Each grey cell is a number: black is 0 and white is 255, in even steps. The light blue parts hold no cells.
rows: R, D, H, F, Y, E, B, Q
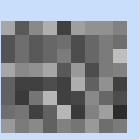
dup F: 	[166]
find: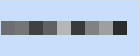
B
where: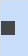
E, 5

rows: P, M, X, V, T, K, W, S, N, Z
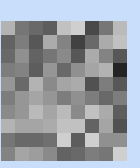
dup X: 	[87]
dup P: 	[118]
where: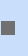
N, 3
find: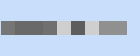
N
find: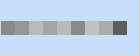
W
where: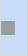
Z, 2

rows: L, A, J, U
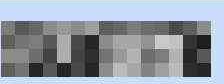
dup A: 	[167]
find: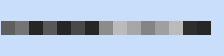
U
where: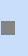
U, 10

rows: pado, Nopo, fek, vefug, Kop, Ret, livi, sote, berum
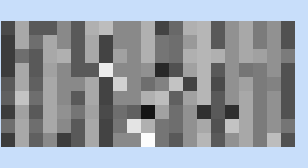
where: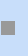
Nopo, 13
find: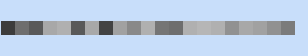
fek
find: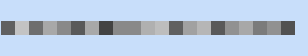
Ret
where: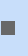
pado, 12
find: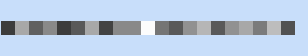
berum

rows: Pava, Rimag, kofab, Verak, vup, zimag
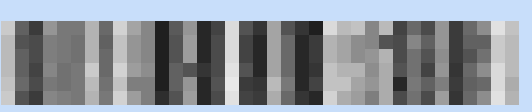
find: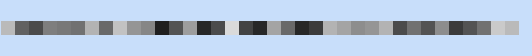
kofab
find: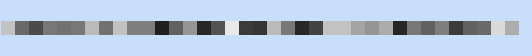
vup
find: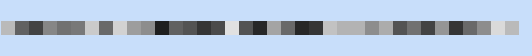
Verak
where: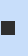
zimag, 11
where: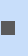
Pava, 12
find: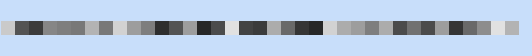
zimag

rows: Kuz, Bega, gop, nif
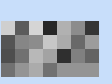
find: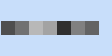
gop
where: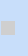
Kuz, 0
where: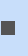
Bega, 0
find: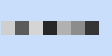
Kuz
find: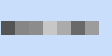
Bega
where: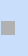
Kuz, 4

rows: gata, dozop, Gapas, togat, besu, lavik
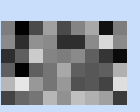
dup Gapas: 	[95]
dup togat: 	[95]
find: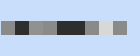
dozop
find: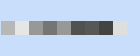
besu
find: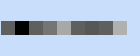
togat
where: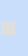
besu, 8

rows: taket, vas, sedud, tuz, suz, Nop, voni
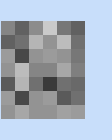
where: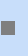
tuz, 5
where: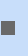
suz, 5
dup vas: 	[112]
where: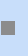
taket, 2
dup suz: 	[112]
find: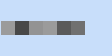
Nop

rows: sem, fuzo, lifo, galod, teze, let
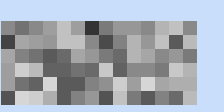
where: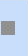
teze, 7
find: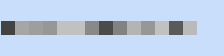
fuzo

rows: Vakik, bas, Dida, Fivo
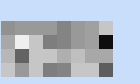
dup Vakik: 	[153]
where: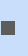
Fivo, 7
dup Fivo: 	[198]
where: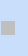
Dida, 5
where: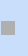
Dida, 4

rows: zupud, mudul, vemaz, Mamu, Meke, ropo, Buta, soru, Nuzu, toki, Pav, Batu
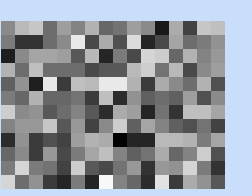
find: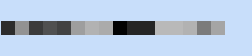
Nuzu
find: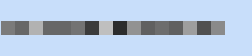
ropo
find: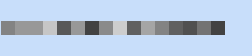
soru

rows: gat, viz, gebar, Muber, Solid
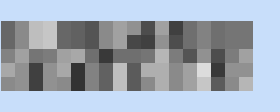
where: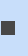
viz, 9
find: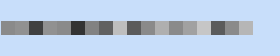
Solid
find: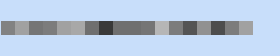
gebar

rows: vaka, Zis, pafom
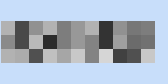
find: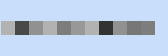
vaka
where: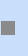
Zis, 0
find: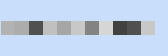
pafom
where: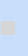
pafom, 7
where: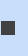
pafom, 8

